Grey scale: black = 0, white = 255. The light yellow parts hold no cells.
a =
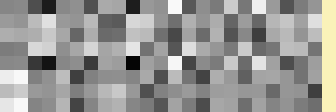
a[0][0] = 134
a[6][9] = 152
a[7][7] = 170
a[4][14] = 139
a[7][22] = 110
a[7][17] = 110
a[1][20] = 197
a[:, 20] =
[83, 197, 185, 190, 77, 150, 150, 147]
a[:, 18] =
[239, 103, 62, 106, 227, 164, 152, 162]
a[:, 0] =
[134, 154, 174, 124, 136, 237, 187, 230]
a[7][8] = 178
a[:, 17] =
[119, 156, 136, 203, 107, 96, 151, 110]
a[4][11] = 144
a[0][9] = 29
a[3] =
[124, 128, 216, 209, 143, 167, 213, 165, 177, 229, 114, 163, 86, 221, 170, 150, 122, 203, 106, 118, 190, 186, 116]
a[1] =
[154, 148, 187, 224, 153, 148, 185, 95, 90, 215, 207, 149, 111, 176, 147, 172, 101, 156, 103, 182, 197, 161, 223]
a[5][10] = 169
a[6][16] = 159
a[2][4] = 167
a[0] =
[134, 137, 78, 28, 136, 144, 80, 170, 166, 29, 152, 145, 249, 88, 142, 122, 203, 119, 239, 154, 83, 124, 149]
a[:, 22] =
[149, 223, 189, 116, 158, 161, 63, 110]
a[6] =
[187, 203, 153, 148, 166, 126, 152, 184, 200, 152, 80, 130, 142, 154, 131, 157, 159, 151, 152, 105, 150, 147, 63]
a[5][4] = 189
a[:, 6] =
[80, 185, 173, 213, 58, 129, 152, 133]
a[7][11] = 86
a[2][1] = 169

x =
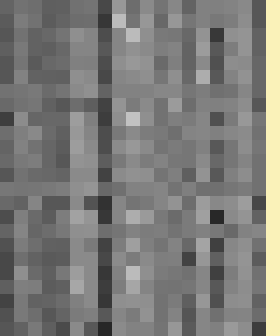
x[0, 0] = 100
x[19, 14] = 134
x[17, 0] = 81
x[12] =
[86, 114, 106, 104, 100, 138, 138, 66, 139, 145, 143, 116, 127, 95, 147, 88, 128, 141, 113]
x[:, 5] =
[113, 109, 143, 133, 128, 143, 138, 109, 157, 152, 157, 147, 138, 143, 138, 162, 143, 138, 138, 157, 167, 128, 123, 138]
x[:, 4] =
[96, 100, 116, 104, 108, 96, 116, 87, 104, 96, 92, 87, 100, 125, 87, 125, 120, 96, 92, 120, 96, 108, 100, 75]
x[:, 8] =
[152, 188, 134, 134, 143, 134, 130, 148, 143, 121, 139, 121, 139, 112, 134, 134, 117, 125, 139, 130, 125, 143, 134, 139]
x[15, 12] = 107
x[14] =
[105, 98, 133, 87, 87, 138, 83, 50, 134, 116, 121, 133, 147, 109, 156, 136, 141, 157, 71]
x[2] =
[86, 114, 98, 104, 116, 143, 133, 77, 134, 187, 143, 121, 119, 104, 147, 56, 144, 148, 98]
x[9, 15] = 128
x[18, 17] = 148
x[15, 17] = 148
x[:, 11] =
[116, 104, 121, 126, 106, 118, 135, 114, 114, 121, 116, 131, 116, 133, 133, 121, 126, 116, 126, 123, 116, 114, 114, 116]
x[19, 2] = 106
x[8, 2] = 102
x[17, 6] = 122
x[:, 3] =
[95, 92, 104, 95, 104, 97, 107, 97, 104, 107, 102, 102, 104, 121, 87, 92, 109, 97, 90, 95, 92, 100, 87, 95]
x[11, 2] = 125
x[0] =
[100, 114, 110, 95, 96, 113, 116, 72, 152, 109, 138, 116, 135, 99, 129, 128, 131, 137, 87]
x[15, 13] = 123
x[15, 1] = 127
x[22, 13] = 85
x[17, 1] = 124
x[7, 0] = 105
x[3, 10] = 138
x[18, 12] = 127
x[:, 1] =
[114, 124, 114, 121, 117, 130, 117, 114, 140, 127, 130, 121, 114, 117, 98, 127, 133, 124, 111, 143, 127, 121, 121, 98]
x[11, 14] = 138
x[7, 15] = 128
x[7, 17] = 141

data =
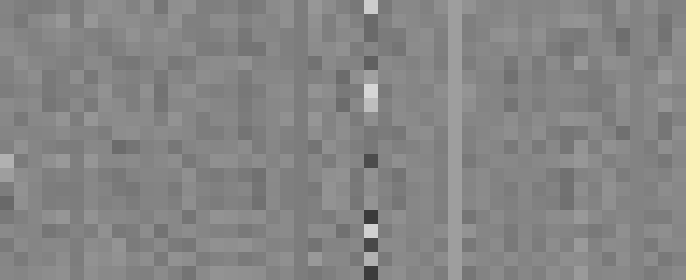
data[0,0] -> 132
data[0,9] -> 130
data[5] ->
[129, 135, 142, 121, 127, 142, 120, 137, 133, 129, 133, 121, 135, 130, 142, 139, 134, 123, 135, 135, 136, 125, 129, 132, 108, 143, 160, 136, 140, 134, 140, 133, 158, 137, 131, 132, 113, 132, 125, 133, 131, 125, 124, 133, 136, 131, 133, 153, 140]
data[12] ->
[158, 141, 137, 127, 131, 127, 135, 125, 120, 131, 134, 134, 132, 144, 125, 122, 129, 121, 113, 138, 127, 125, 135, 144, 146, 119, 145, 126, 116, 138, 139, 128, 158, 134, 139, 130, 134, 134, 134, 124, 113, 131, 134, 141, 124, 131, 134, 130, 139]
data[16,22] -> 141
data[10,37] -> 137
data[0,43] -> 123
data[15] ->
[121, 128, 135, 143, 150, 127, 147, 136, 137, 135, 129, 139, 136, 117, 135, 147, 145, 140, 143, 130, 139, 125, 128, 124, 137, 137, 59, 137, 144, 134, 136, 126, 158, 117, 130, 139, 130, 133, 133, 141, 140, 153, 139, 132, 135, 131, 125, 125, 136]
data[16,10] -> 141
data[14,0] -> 105
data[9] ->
[133, 134, 132, 133, 139, 132, 132, 125, 141, 143, 135, 140, 138, 136, 125, 125, 133, 116, 125, 136, 129, 125, 142, 132, 142, 131, 119, 123, 119, 140, 142, 128, 158, 129, 134, 138, 143, 134, 142, 126, 118, 122, 137, 132, 112, 131, 137, 118, 142]
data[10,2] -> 134
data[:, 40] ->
[140, 146, 123, 115, 123, 131, 136, 131, 146, 118, 118, 144, 113, 114, 113, 140, 133, 129, 143, 135]
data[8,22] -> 150
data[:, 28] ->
[136, 142, 123, 117, 134, 140, 136, 139, 140, 119, 128, 144, 116, 123, 118, 144, 137, 139, 138, 143]
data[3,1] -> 137
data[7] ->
[139, 135, 139, 118, 124, 137, 122, 142, 139, 126, 138, 117, 135, 135, 139, 134, 133, 122, 131, 136, 137, 125, 134, 136, 108, 136, 189, 130, 139, 133, 137, 137, 158, 143, 132, 133, 116, 134, 125, 134, 131, 128, 121, 130, 140, 131, 136, 149, 137]
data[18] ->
[134, 123, 134, 131, 141, 125, 146, 141, 146, 135, 142, 122, 146, 142, 125, 130, 133, 122, 126, 138, 144, 125, 153, 136, 136, 120, 178, 122, 138, 137, 129, 140, 158, 141, 136, 132, 140, 132, 137, 133, 143, 141, 135, 122, 142, 131, 140, 121, 129]
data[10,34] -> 137
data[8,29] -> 138
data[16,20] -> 139
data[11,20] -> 142
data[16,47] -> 143
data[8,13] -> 135
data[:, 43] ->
[123, 125, 128, 137, 143, 133, 124, 130, 123, 132, 145, 128, 141, 145, 144, 132, 127, 140, 122, 136]
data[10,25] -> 126
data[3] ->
[140, 137, 129, 130, 136, 129, 134, 124, 129, 138, 134, 137, 136, 141, 124, 123, 130, 117, 117, 138, 128, 125, 140, 139, 145, 124, 134, 124, 117, 140, 140, 127, 158, 132, 137, 133, 139, 133, 139, 124, 115, 126, 136, 137, 117, 131, 136, 124, 140]

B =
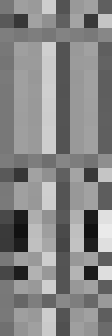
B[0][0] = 120
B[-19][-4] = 84
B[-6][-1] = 93
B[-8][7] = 234
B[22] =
[121, 159, 153, 205, 84, 152, 161, 94]
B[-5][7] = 222
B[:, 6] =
[161, 56, 121, 161, 156, 161, 161, 160, 159, 161, 161, 116, 56, 162, 162, 29, 17, 30, 161, 27, 162, 104, 161, 149]
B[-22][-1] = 135
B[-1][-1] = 107
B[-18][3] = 207
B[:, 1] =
[159, 55, 120, 159, 155, 160, 160, 159, 158, 159, 159, 114, 54, 160, 160, 28, 17, 29, 160, 28, 160, 102, 159, 148]
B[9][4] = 83
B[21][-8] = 120
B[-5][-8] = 71
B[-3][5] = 126
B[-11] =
[121, 160, 153, 207, 84, 152, 162, 93]
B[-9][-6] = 174
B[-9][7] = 224
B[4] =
[117, 155, 155, 203, 83, 155, 156, 99]
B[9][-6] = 154
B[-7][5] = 194
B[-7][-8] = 57
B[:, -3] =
[153, 164, 126, 153, 155, 152, 153, 153, 153, 153, 153, 125, 164, 152, 152, 176, 191, 194, 152, 180, 152, 126, 152, 159]
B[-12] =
[89, 54, 162, 144, 96, 164, 56, 197]
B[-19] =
[122, 160, 152, 205, 84, 152, 161, 94]
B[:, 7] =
[95, 197, 135, 95, 99, 94, 94, 95, 96, 95, 95, 142, 197, 93, 93, 224, 234, 223, 93, 222, 93, 154, 94, 107]
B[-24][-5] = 206

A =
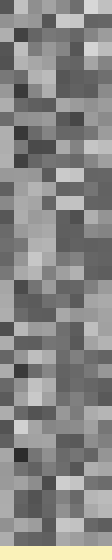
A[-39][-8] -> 86
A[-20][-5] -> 128
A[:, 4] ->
[139, 201, 116, 134, 103, 86, 90, 167, 89, 103, 170, 113, 202, 100, 193, 96, 95, 92, 119, 159, 100, 117, 168, 111, 114, 108, 99, 97, 111, 152, 138, 92, 106, 109, 206, 130, 145, 198, 169]
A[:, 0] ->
[86, 146, 175, 85, 82, 120, 152, 174, 108, 175, 174, 177, 153, 96, 137, 87, 106, 111, 103, 120, 166, 170, 174, 79, 173, 102, 172, 105, 91, 173, 83, 96, 167, 153, 154, 172, 173, 145, 173]
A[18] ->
[103, 149, 199, 168, 119, 130, 102, 99]
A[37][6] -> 104
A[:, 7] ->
[192, 102, 156, 188, 132, 111, 139, 156, 139, 156, 189, 159, 102, 98, 99, 148, 132, 98, 99, 94, 155, 170, 163, 161, 179, 100, 151, 96, 89, 181, 118, 128, 149, 167, 108, 187, 182, 94, 157]
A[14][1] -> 170
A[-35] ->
[82, 179, 167, 158, 103, 100, 165, 132]
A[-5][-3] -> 196
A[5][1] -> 108
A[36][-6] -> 86
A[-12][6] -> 102
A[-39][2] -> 143
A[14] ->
[137, 170, 165, 101, 193, 194, 100, 99]
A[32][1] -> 44
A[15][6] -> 175
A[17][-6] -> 177
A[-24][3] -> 160
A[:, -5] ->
[163, 86, 120, 152, 158, 187, 174, 91, 154, 132, 75, 117, 91, 164, 101, 160, 169, 180, 168, 128, 156, 111, 93, 159, 117, 172, 134, 175, 161, 92, 134, 164, 144, 125, 76, 104, 102, 88, 96]
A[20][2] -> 116
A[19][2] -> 181
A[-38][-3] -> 199
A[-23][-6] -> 164
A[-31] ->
[108, 144, 147, 154, 89, 71, 155, 139]
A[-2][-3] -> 194
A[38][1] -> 105
